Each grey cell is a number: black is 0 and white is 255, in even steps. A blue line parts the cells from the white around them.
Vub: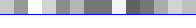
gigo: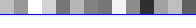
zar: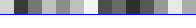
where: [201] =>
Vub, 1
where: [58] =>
zar, 2
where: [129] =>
gigo, 7

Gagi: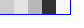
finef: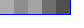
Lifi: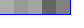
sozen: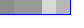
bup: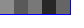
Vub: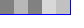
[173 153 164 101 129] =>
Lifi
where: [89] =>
bup, 2

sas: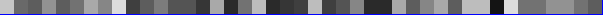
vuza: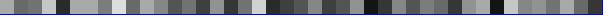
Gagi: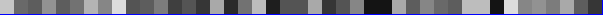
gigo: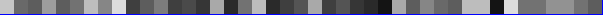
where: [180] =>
Gagi, 7
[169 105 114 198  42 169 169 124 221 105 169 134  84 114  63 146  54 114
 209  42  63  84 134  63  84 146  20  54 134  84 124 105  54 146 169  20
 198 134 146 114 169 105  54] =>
vuza
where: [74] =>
gigo, 14
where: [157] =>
gigo, 4
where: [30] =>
Gagi, 20

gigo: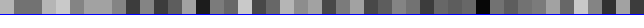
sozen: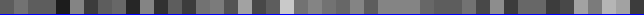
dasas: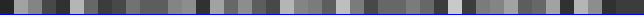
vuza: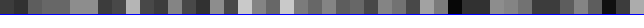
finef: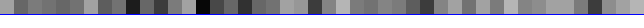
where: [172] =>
vuza, 46
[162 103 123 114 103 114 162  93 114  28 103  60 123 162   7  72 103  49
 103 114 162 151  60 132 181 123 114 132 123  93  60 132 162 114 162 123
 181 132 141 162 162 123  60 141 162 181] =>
finef
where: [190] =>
dasas, 25
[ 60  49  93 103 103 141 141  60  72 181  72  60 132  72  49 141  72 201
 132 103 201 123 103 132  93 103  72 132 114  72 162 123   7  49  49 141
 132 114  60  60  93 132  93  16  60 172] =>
vuza
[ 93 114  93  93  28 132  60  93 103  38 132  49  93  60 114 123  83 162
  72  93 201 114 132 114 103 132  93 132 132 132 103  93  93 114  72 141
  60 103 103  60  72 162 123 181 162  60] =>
sozen
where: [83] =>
sozen, 17
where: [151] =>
finef, 22

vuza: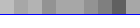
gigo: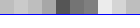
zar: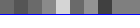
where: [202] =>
gigo, 2
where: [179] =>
vuza, 3
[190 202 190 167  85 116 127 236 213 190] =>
gigo
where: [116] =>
gigo, 6
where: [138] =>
zar, 4

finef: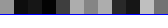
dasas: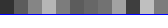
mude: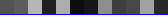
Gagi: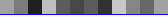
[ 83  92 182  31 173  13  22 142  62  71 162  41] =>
mude
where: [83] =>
mude, 1
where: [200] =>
Gagi, 9

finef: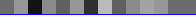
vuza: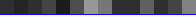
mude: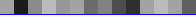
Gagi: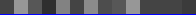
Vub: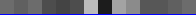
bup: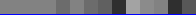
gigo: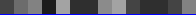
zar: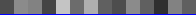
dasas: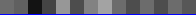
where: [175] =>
zar, 7
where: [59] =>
Gagi, 14
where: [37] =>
vuza, 2
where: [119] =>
vuza, 8

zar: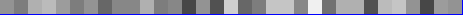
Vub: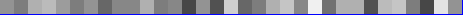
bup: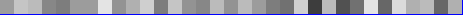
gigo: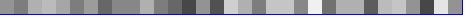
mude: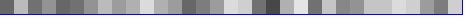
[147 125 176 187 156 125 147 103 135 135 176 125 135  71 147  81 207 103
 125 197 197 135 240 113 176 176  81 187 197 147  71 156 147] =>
zar
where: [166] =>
gigo, 5
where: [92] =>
gigo, 27

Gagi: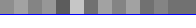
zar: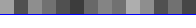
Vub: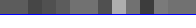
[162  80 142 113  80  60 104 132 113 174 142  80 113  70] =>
zar
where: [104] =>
zar, 7
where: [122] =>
Vub, 12
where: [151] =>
Gagi, 4
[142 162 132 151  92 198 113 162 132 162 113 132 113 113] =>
Gagi
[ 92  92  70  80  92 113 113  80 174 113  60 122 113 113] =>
Vub

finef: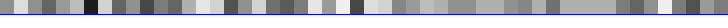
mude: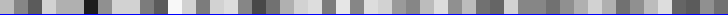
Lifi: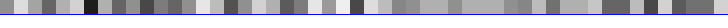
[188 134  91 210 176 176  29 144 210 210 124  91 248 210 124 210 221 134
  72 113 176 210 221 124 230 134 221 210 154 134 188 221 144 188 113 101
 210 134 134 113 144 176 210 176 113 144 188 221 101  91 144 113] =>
mude
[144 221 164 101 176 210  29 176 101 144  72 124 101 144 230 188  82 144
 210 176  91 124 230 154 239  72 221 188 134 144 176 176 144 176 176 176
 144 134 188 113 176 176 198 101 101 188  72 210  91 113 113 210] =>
Lifi
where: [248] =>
mude, 13
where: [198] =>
Lifi, 43
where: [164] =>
Lifi, 3

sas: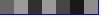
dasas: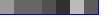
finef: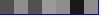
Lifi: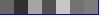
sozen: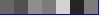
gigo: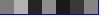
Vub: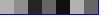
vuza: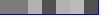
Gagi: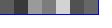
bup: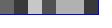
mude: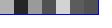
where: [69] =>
sas, 5
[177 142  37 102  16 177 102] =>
Vub
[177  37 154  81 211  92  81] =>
mude
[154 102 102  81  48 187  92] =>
dasas
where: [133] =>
gigo, 7
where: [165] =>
Lifi, 3
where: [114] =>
Lifi, 6

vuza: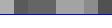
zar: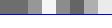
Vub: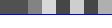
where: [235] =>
zar, 8
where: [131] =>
Vub, 3
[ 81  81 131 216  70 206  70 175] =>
Vub
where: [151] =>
zar, 3
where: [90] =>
vuza, 2
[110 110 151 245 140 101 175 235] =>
zar

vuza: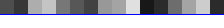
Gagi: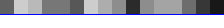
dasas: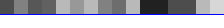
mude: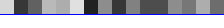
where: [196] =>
vuza, 4
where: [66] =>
vuza, 7

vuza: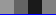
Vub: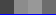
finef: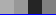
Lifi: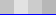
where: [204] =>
Lifi, 3
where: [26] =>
vuza, 3
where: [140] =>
Vub, 2

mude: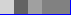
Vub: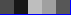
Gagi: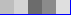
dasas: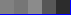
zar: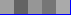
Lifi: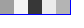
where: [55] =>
Lifi, 3
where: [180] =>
Lifi, 5
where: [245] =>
Lifi, 2
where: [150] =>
zar, 3
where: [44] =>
dasas, 5

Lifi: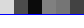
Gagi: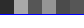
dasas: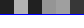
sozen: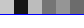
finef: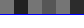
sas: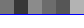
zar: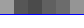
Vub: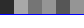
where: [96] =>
zar, 4
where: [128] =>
Lifi, 4
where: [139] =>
sas, 3
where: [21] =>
sozen, 2

